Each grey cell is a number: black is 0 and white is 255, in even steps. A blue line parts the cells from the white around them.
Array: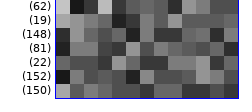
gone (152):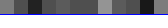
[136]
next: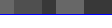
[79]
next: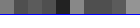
[124]
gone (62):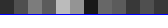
[196]
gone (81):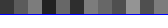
[68]
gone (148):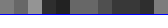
[112]

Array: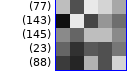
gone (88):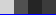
[178]
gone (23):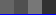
[89]
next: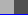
[212]

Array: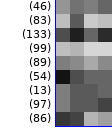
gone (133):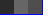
[31]
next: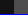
[102]
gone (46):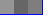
[114]
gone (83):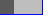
[202]

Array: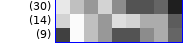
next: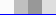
[211]
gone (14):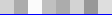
[92]
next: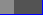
[101]
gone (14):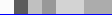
[222]

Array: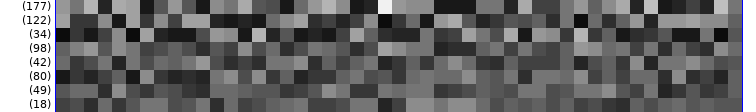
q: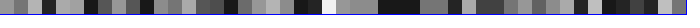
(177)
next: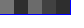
[140]
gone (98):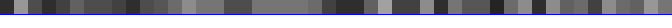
[129]
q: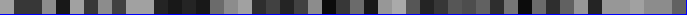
(122)

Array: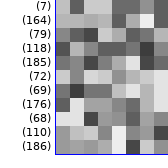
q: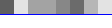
(176)
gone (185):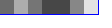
[126]
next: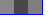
[173]
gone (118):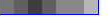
[83]
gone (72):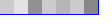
[215]
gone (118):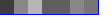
[83]

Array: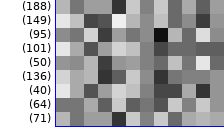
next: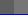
[83]
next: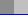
[106]

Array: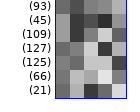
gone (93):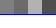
[137]
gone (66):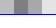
[118]
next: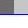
[198]
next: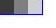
[98]

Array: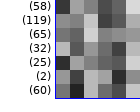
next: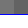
[208]
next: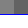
[88]
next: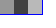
[162]
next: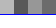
[65]
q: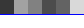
(58)
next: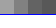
[208]
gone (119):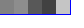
[174]

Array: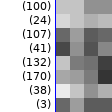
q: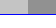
(100)
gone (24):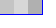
[187]

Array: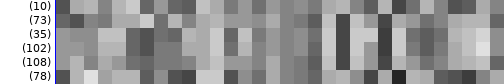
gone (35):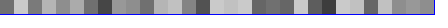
[212]
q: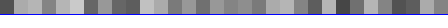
(10)
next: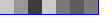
[171]
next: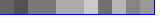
[132]
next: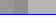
[102]
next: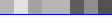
[70]
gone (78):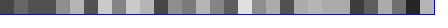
[162]

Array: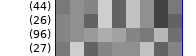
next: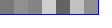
[66]
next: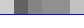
[99]
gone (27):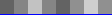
[121]
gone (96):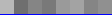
[173]
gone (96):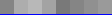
[111]
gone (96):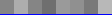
[163]

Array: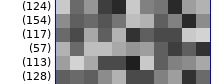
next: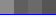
[117]
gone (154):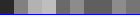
[85]

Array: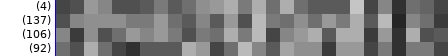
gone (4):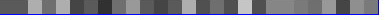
[100]
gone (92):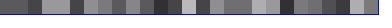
[164]

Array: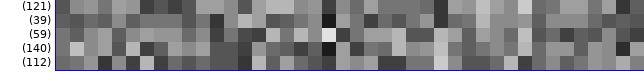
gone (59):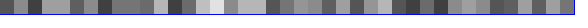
[74]
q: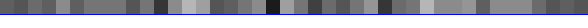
(39)
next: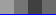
[85]
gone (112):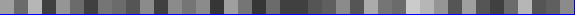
[128]
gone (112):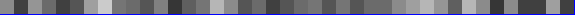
[171]

